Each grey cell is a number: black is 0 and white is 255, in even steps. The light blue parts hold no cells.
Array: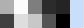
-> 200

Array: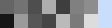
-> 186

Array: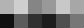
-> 29

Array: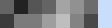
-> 190

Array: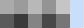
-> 132

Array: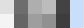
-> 158

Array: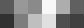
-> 224

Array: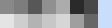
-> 214
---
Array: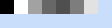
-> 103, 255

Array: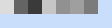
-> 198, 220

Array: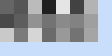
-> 115, 229

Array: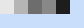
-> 109, 231

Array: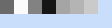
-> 21, 251

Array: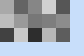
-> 119, 208

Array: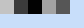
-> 2, 195
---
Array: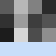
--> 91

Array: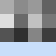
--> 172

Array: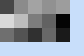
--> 71

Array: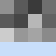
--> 145

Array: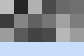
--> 190

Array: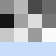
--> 140

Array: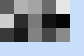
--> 91

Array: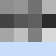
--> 142

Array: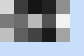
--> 214
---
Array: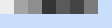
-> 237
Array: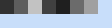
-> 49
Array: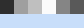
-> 46
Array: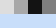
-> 221
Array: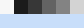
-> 247
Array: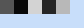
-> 85
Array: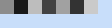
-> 140
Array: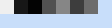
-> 239
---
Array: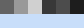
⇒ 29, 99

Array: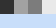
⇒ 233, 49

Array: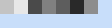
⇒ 141, 195

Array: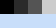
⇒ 204, 1

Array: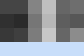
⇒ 110, 56

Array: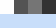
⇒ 50, 254

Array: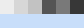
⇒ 55, 237
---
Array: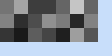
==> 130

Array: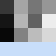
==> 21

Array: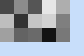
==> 190

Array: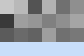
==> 57

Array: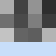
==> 112

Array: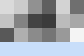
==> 195
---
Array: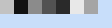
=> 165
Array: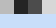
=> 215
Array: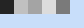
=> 122
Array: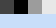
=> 232
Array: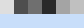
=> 192
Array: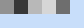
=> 110
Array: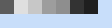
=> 31
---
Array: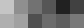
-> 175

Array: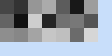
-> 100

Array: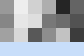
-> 134

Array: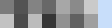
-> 194

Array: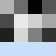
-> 73

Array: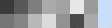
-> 118
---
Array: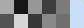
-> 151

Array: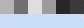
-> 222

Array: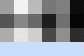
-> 186

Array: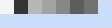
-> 183

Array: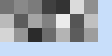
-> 123

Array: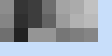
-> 61
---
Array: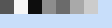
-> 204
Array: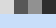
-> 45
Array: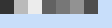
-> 77
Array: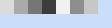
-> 199
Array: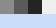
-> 239
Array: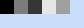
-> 160
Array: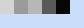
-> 7
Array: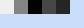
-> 37
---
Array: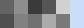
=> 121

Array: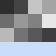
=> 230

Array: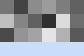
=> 110

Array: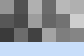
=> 206

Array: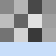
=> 159

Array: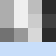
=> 64
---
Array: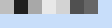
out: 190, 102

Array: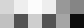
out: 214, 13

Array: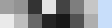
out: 159, 174

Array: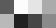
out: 91, 138

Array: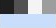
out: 31, 157

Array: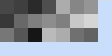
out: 71, 98

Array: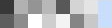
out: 56, 200
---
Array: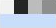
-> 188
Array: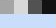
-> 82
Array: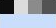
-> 139
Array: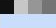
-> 150
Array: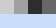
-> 45
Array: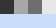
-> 110
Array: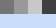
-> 200
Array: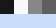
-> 135
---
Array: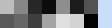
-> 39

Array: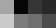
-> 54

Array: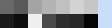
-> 164

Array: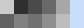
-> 74

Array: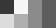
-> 139

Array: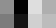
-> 222

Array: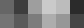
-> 158

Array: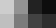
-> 34

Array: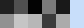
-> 3
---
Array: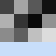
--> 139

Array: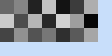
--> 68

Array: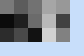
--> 44

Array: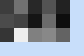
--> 53

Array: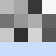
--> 199

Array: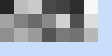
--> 143
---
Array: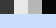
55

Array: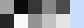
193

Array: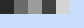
106

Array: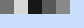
114

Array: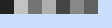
136

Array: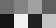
161
